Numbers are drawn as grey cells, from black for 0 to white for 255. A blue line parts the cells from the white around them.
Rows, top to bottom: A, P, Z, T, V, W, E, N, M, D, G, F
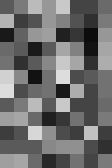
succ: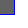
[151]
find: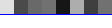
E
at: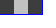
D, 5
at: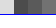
W, 4
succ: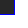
[68]
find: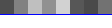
A

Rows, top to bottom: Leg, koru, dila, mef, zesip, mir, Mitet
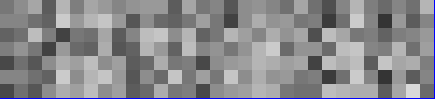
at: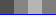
Leg, 23
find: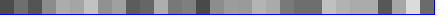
Mitet

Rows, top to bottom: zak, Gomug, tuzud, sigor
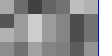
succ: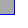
[108]
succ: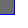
[65]
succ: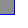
[114]
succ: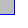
[177]

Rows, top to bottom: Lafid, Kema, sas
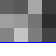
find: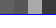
Lafid
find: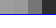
Kema

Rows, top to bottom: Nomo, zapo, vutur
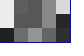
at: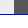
zapo, 0
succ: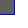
[87]
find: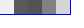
Nomo

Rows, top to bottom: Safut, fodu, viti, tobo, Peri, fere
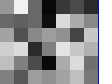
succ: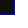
[219]
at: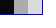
Peri, 3
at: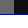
fodu, 2

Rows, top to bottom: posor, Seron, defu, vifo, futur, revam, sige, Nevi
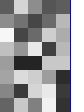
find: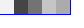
defu
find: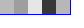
vifo
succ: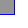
[233]
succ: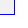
[50]
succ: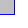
[149]
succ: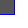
[93]

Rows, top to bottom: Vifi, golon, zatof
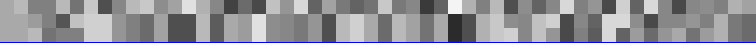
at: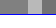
Vifi, 2
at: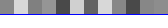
Vifi, 39

